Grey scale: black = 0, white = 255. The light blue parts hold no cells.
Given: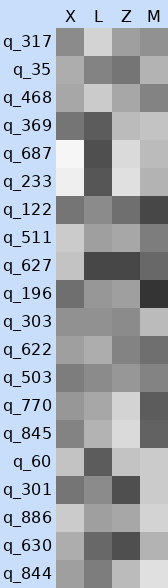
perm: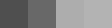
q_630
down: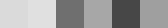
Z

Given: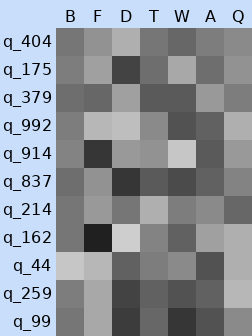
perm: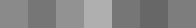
q_404
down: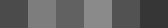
W
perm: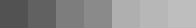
q_992
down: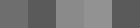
T
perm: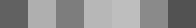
q_992

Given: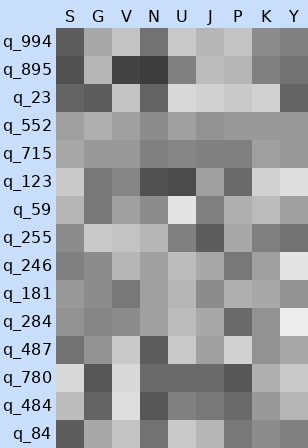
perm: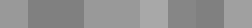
q_715
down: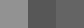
G
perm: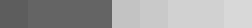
q_23
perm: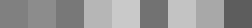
q_84
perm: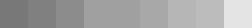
q_246

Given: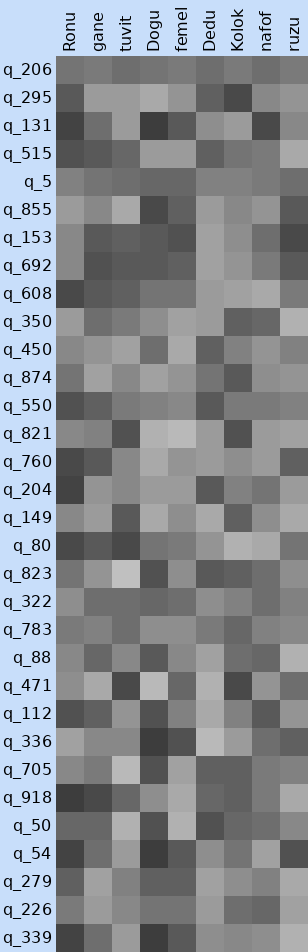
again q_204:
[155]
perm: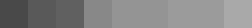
q_295
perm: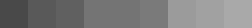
q_608
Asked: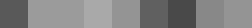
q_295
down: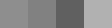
Kolok
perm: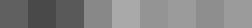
q_760

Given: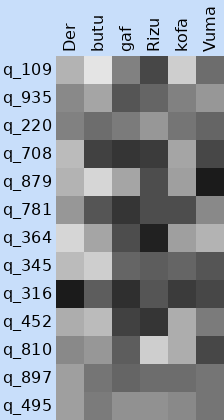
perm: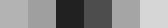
q_364
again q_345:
[101]
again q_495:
[145]

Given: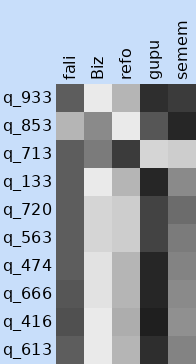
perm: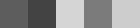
q_563
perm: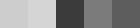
q_713
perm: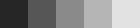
q_666

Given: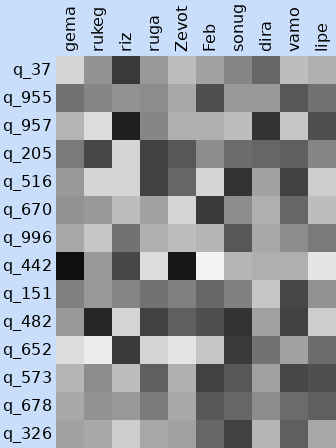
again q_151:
[128]
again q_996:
[168]
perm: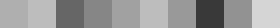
q_37

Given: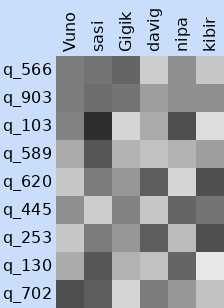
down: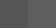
sasi
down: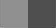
nipa
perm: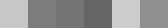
q_566
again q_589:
[179]
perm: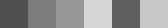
q_620

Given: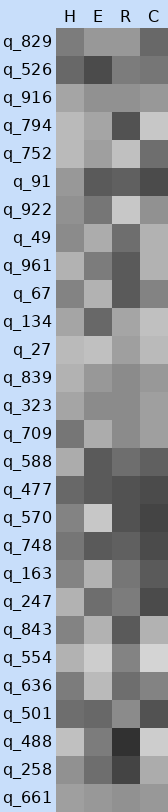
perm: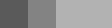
q_843
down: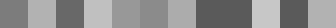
E

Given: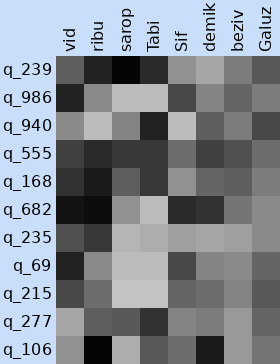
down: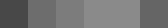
Galuz
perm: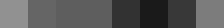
q_168
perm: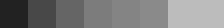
q_986
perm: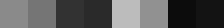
q_682
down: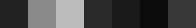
ribu

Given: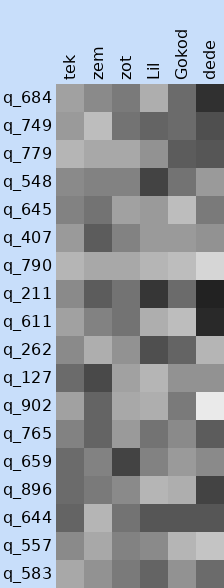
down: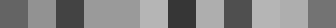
Lil
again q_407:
[154]
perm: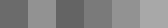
q_583
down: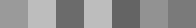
Gokod
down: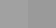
tek
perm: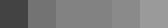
q_548

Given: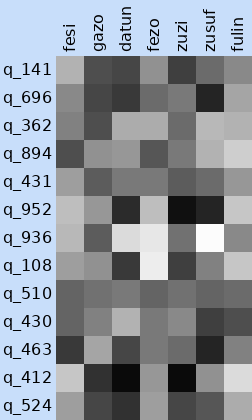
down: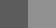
gazo
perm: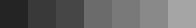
q_696

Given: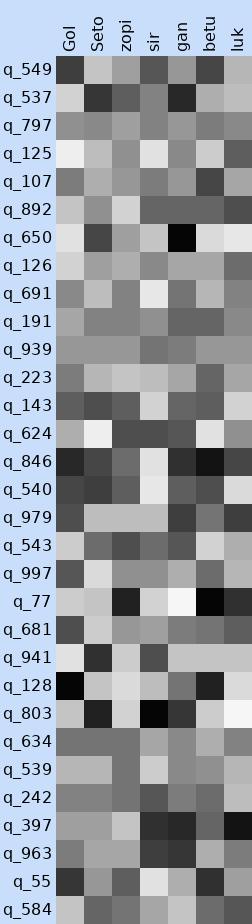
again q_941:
[196]
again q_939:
[151]
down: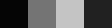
betu
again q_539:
[182]
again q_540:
[94]
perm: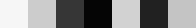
q_803

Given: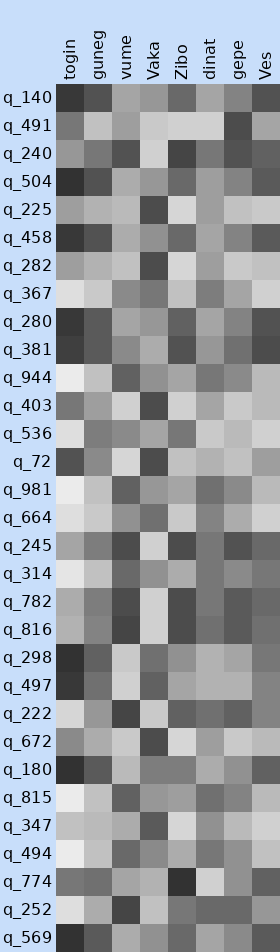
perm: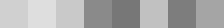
q_367
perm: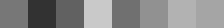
q_298
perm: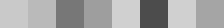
q_403
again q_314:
[119]

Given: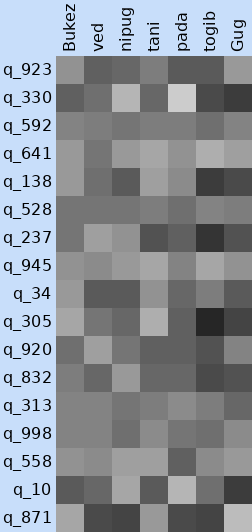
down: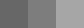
tani
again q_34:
[90]
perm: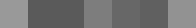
q_923
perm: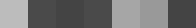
q_871
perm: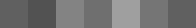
q_920

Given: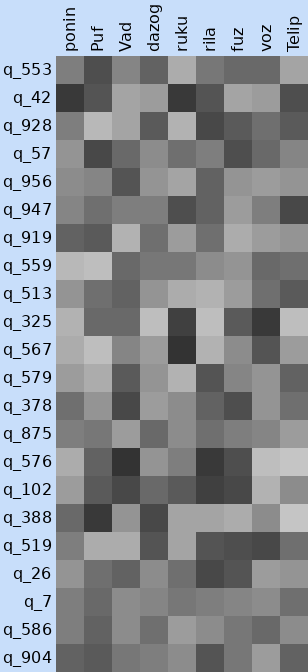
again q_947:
[126]
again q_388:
[164]
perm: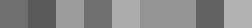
q_513
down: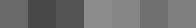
dazog
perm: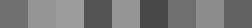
q_26

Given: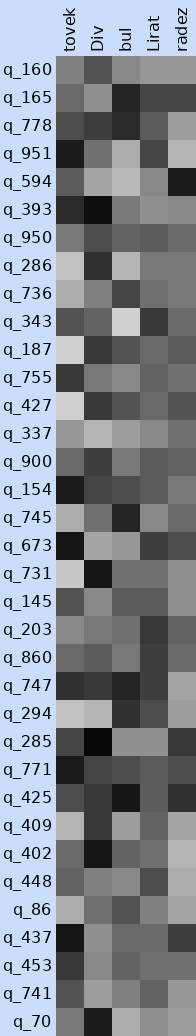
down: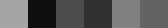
Div
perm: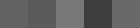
q_900
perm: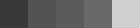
q_187
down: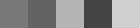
bul
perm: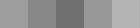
q_337
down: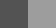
bul

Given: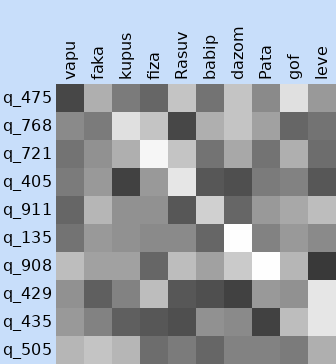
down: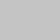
dazom
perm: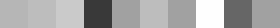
q_908
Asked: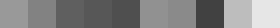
q_435
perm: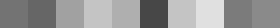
q_768
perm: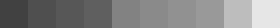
q_435
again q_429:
[145]
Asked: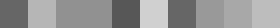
q_911

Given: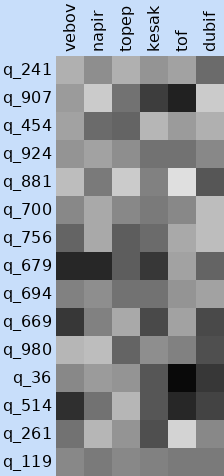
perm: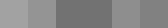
q_694
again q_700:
[136]
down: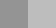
vebov

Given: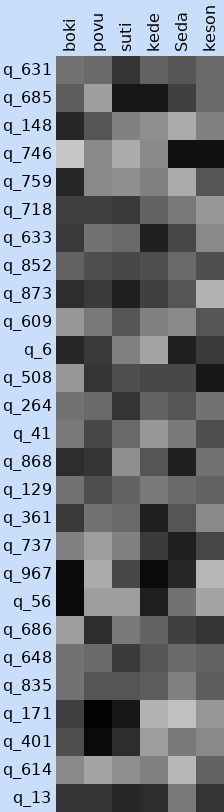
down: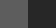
boki
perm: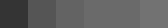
q_631
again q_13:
[52]
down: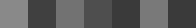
povu
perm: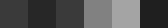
q_6
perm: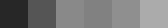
q_759

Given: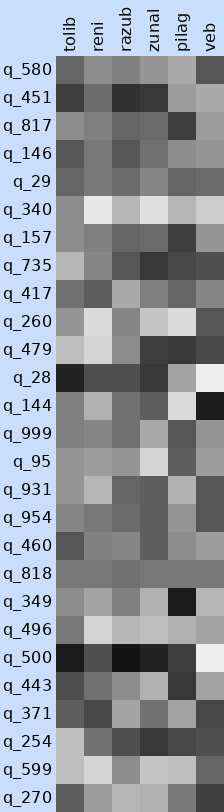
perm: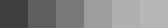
q_270
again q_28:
[79]
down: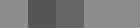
tolib
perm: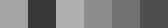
q_443

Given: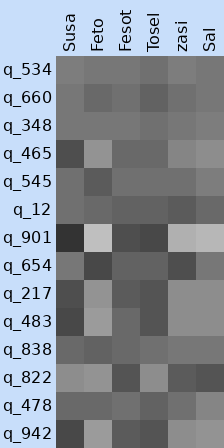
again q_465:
[105]
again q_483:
[141]
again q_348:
[119]
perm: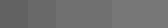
q_660
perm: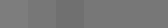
q_348
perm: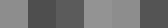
q_217

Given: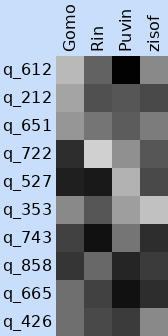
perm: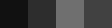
q_665
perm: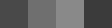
q_426
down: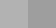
Puvin

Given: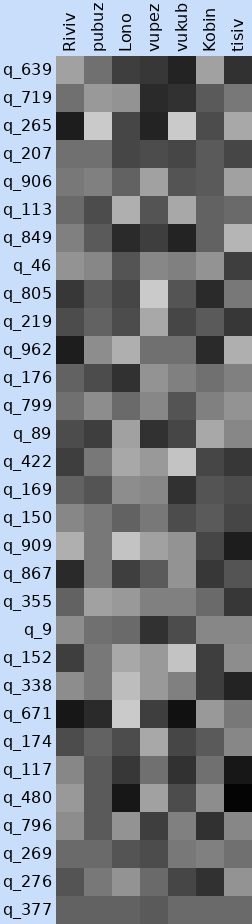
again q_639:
[161]
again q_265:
[202]
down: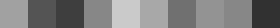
vupez

